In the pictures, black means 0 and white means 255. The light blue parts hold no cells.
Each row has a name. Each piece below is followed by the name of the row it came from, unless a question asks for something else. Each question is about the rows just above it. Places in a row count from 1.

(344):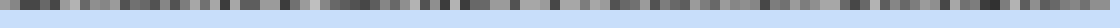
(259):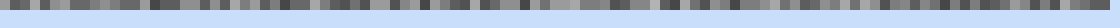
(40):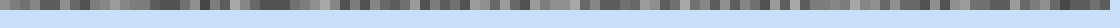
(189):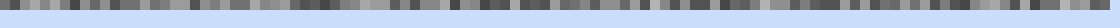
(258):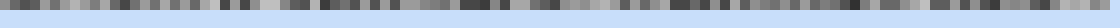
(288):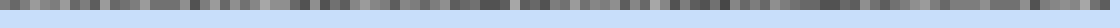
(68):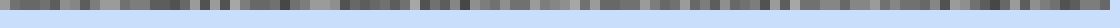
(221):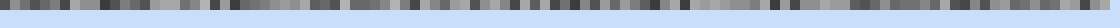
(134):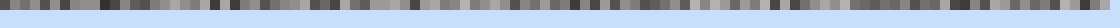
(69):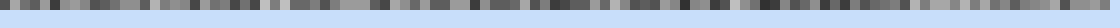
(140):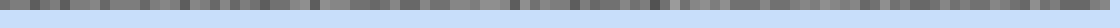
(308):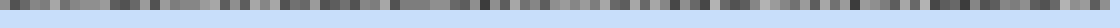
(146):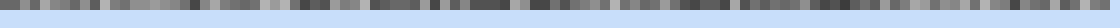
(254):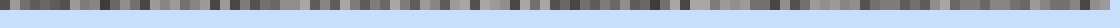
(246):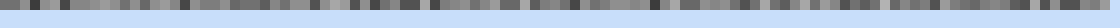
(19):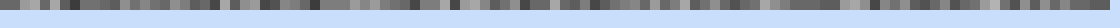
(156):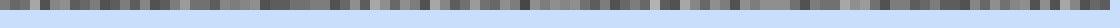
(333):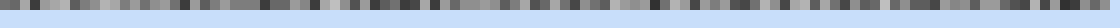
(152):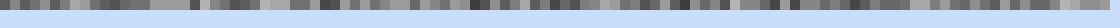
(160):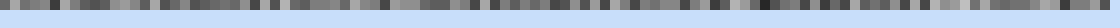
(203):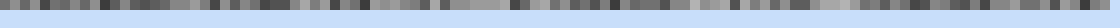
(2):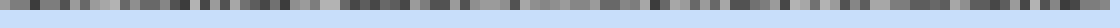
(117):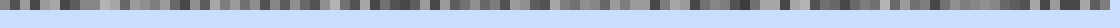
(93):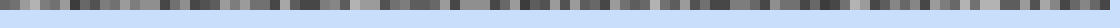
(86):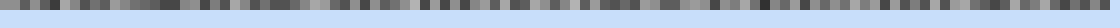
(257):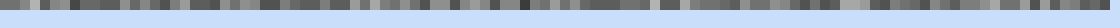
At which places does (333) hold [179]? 7 11 62 68 77 81 104
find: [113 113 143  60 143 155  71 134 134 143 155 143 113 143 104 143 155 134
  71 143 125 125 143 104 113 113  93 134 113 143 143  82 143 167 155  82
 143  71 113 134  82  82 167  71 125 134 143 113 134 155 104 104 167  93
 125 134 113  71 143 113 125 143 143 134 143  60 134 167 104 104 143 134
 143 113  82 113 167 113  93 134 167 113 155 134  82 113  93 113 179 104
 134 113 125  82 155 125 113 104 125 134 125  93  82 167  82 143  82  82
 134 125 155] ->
(246)
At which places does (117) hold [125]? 16 23 50 57 63 67 73 87 93 97 111

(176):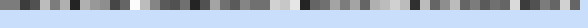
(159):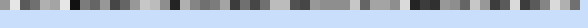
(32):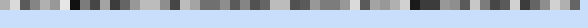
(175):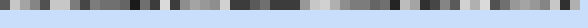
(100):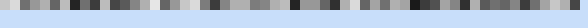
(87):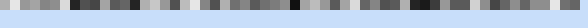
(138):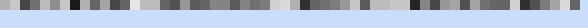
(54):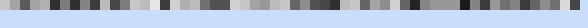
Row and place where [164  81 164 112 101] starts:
(138), 46
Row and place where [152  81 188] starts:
(87), 17
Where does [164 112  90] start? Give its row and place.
(176), 22

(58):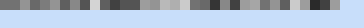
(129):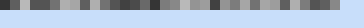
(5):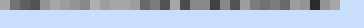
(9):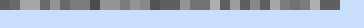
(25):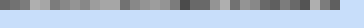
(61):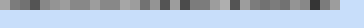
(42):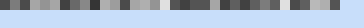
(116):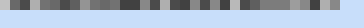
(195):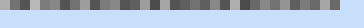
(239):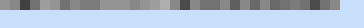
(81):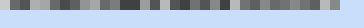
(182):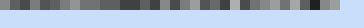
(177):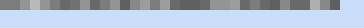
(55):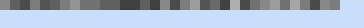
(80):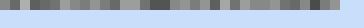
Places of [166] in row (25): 5 11 12
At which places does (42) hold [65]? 7 19 23 25
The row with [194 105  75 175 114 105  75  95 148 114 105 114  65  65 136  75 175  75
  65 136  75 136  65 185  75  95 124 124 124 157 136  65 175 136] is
(116)
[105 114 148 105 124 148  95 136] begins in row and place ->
(177), 7
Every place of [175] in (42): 11 15 33

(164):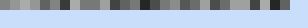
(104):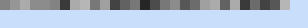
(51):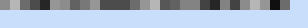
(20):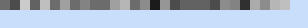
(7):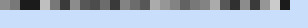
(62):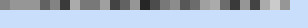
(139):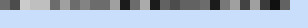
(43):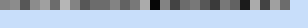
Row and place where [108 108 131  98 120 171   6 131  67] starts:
(43), 10
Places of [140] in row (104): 4 5 18
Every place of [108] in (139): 1 6 8 10 11 14 21
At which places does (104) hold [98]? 13 23
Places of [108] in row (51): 3 14 29
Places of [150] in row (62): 2 3 4 14 25 29

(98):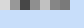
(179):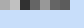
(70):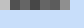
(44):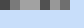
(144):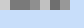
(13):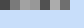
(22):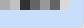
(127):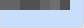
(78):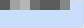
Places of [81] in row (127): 3 4 7
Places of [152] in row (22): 5
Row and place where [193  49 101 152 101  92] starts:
(179), 2
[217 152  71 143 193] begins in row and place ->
(98), 1
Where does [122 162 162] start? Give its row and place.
(44), 2

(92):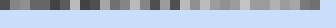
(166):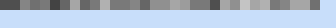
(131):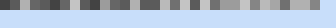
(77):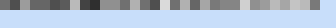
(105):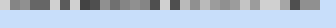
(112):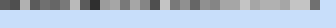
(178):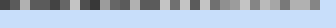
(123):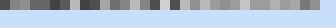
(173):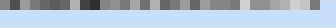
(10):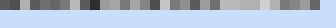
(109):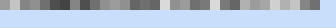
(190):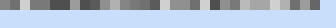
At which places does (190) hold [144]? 11 18 19 23
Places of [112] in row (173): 15
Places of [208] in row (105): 1 6 8 17 27 28
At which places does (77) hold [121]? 22 32
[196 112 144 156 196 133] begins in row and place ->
(178), 21
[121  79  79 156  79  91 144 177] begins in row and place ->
(190), 5
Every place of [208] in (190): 3 17 21 28

